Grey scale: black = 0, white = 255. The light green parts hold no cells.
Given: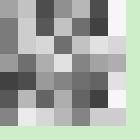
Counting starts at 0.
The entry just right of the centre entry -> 132
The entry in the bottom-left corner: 132
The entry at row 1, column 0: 123
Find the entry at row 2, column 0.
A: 123
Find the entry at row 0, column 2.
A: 77
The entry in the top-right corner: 246
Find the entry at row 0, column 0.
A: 163
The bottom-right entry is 205
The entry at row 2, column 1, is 205
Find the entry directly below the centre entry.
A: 132

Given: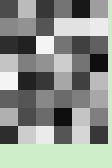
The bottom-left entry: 45
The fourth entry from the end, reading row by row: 235
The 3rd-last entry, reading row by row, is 85
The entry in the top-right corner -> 158
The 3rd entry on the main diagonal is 244
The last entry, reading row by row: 55
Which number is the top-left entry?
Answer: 76
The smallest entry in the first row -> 24
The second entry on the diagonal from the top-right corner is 226

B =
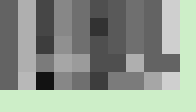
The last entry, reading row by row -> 207
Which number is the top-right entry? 207
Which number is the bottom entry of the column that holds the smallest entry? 18
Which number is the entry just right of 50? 89
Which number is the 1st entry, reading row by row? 99
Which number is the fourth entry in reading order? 135
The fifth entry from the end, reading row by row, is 61
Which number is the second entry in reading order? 175
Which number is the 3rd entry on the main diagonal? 61
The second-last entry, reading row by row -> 166
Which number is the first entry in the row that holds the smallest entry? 99
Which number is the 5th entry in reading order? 111
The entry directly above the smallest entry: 123
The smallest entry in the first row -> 70

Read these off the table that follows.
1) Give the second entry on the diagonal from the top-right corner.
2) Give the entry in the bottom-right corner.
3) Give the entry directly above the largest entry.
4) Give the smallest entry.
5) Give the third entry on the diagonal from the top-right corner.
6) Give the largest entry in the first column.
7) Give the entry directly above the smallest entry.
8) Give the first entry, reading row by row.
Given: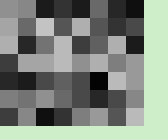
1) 51
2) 186
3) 27
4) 3
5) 96
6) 175
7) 175
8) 144

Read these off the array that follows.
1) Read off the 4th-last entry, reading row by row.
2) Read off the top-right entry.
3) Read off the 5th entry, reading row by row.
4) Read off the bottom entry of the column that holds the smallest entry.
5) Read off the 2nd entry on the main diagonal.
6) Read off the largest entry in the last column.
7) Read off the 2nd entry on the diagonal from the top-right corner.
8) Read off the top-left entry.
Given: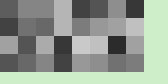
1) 152
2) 55
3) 66
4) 113
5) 113
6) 192
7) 161
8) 93

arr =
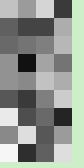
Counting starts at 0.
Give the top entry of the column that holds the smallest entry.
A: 155
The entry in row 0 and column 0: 194
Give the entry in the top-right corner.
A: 58
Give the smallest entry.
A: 17
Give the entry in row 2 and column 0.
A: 105
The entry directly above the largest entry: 137
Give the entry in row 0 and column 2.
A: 213
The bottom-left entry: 246
